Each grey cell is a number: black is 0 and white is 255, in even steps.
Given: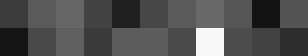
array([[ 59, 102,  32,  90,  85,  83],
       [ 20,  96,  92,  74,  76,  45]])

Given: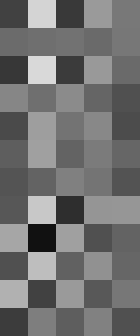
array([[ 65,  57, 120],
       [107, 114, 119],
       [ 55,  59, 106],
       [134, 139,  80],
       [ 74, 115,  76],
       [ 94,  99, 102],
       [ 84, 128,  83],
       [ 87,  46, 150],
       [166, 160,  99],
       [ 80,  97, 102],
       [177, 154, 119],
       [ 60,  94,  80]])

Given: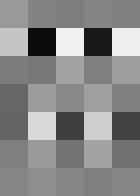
array([[153, 125, 129],
       [197, 240, 238],
       [124, 163, 157],
       [102, 137, 129],
       [100,  62,  67],
       [128, 115, 114],
       [134, 135, 135]])

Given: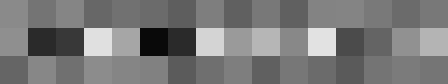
array([[138, 133, 113,  94,  96,  96, 132, 107],
       [143,  56, 166,  42, 154, 136,  75, 145],
       [101, 112, 133,  91, 126, 119,  90, 123]])

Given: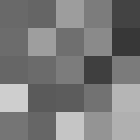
array([[105, 157,  67],
       [108, 111,  55],
       [102, 124, 123],
       [206,  92, 181],
       [117, 197, 176]])

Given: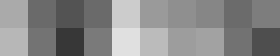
array([[170,  83, 204, 143, 107],
       [183,  55, 224, 157, 114]])
